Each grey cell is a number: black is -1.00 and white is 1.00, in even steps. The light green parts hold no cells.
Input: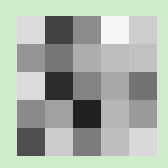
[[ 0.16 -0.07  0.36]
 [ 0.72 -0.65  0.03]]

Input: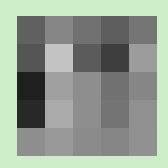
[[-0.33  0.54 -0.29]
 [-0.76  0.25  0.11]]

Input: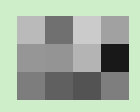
[[ 0.18  0.16  0.41]
 [-0.02 -0.25 -0.35]]

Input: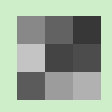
[[ 0.54 -0.47 -0.40]
 [-0.29  0.22  0.39]]

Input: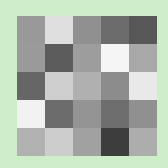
[[ 0.21 -0.28  0.23]
 [-0.20  0.62  0.38]]

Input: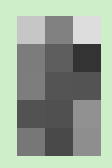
[[-0.03 -0.26 -0.60]
 [-0.02 -0.34 -0.35]]
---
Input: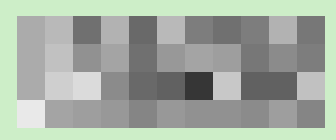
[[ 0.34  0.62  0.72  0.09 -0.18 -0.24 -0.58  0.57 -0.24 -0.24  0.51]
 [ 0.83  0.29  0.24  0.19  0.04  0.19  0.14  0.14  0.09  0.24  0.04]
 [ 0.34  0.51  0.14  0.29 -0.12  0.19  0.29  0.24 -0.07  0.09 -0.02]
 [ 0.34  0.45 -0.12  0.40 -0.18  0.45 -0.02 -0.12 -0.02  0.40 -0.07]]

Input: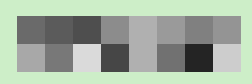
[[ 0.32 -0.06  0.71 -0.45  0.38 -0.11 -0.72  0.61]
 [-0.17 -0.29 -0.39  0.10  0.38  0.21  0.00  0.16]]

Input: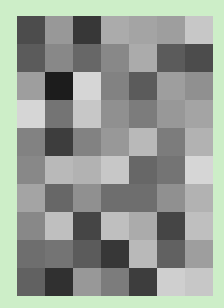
[[ 0.24 -0.78  0.68  0.02 -0.29  0.24  0.13]
 [ 0.68 -0.09  0.56  0.13 -0.03  0.19  0.29]
 [ 0.07  0.45  0.40  0.56 -0.19 -0.09  0.68]
 [-0.24 -0.62  0.19 -0.03 -0.52  0.62  0.56]
 [ 0.29 -0.19  0.13 -0.14 -0.14  0.13  0.40]
 [ 0.02 -0.52  0.02  0.19  0.45 -0.03  0.40]
 [-0.29  0.07 -0.19  0.07  0.34 -0.29 -0.40]
 [-0.14 -0.09 -0.29 -0.57  0.45 -0.24  0.24]
 [ 0.07  0.50 -0.46  0.50  0.34 -0.46  0.50]
 [-0.40  0.19 -0.57  0.34  0.29  0.24  0.56]]

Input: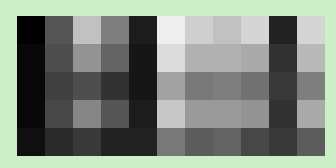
[[-0.99 -0.33  0.51 -0.01 -0.78  0.87  0.62  0.51  0.67 -0.73  0.67]
 [-0.94 -0.39  0.15 -0.22 -0.83  0.72  0.39  0.39  0.33 -0.61  0.45]
 [-0.94 -0.44  0.05 -0.33 -0.78  0.56  0.21  0.21  0.15 -0.61  0.33]
 [-0.94 -0.49 -0.39 -0.61 -0.83  0.27 -0.06 -0.01 -0.11 -0.55 -0.01]
 [-0.88 -0.67 -0.55 -0.73 -0.73 -0.06 -0.28 -0.22 -0.44 -0.55 -0.28]]

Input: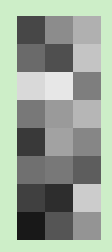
[[-0.50 -0.65  0.60]
 [-0.17 -0.38  0.54]
 [-0.06  0.21  0.43]
 [-0.44  0.10  0.38]
 [-0.81 -0.33  0.16]
 [-0.55  0.27  0.05]
 [ 0.70  0.81 -0.01]
 [-0.12 -0.06 -0.27]]

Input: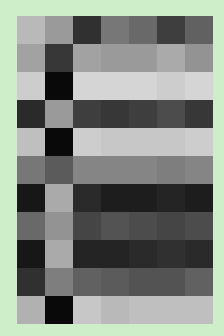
[[ 0.61 -0.93  0.67  0.67  0.67  0.61  0.67]
 [ 0.50 -0.93  0.61  0.56  0.56  0.56  0.61]
 [ 0.39 -0.93  0.56  0.45  0.50  0.50  0.50]
 [ 0.27 -0.57  0.27  0.21  0.21  0.33  0.15]
 [-0.07 -0.29  0.04  0.04  0.04 -0.01  0.04]
 [-0.62 -0.01 -0.24 -0.29 -0.35 -0.35 -0.24]
 [-0.18  0.15 -0.46 -0.35 -0.40 -0.46 -0.40]
 [-0.67  0.21 -0.51 -0.57 -0.51 -0.40 -0.57]
 [ 0.45  0.21 -0.62 -0.07 -0.18 -0.51 -0.24]
 [-0.82  0.33 -0.67 -0.77 -0.77 -0.72 -0.77]
 [-0.82  0.33 -0.72 -0.72 -0.67 -0.62 -0.67]]

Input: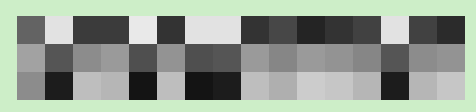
[[ 0.10 -0.78  0.49  0.43 -0.84  0.49 -0.84 -0.78  0.49  0.37  0.60  0.55
   0.43 -0.78  0.43  0.55]
 [ 0.27 -0.33  0.10  0.21 -0.38  0.15 -0.38 -0.33  0.21  0.05  0.21  0.15
   0.05 -0.33  0.10  0.15]
 [-0.22  0.77 -0.54 -0.54  0.83 -0.60  0.77  0.77 -0.60 -0.44 -0.72 -0.60
  -0.49  0.77 -0.49 -0.66]]

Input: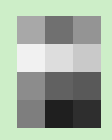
[[ 0.89  0.73  0.58]
 [ 0.32 -0.12  0.16]
 [ 0.10 -0.24 -0.30]
 [-0.01 -0.76 -0.64]]
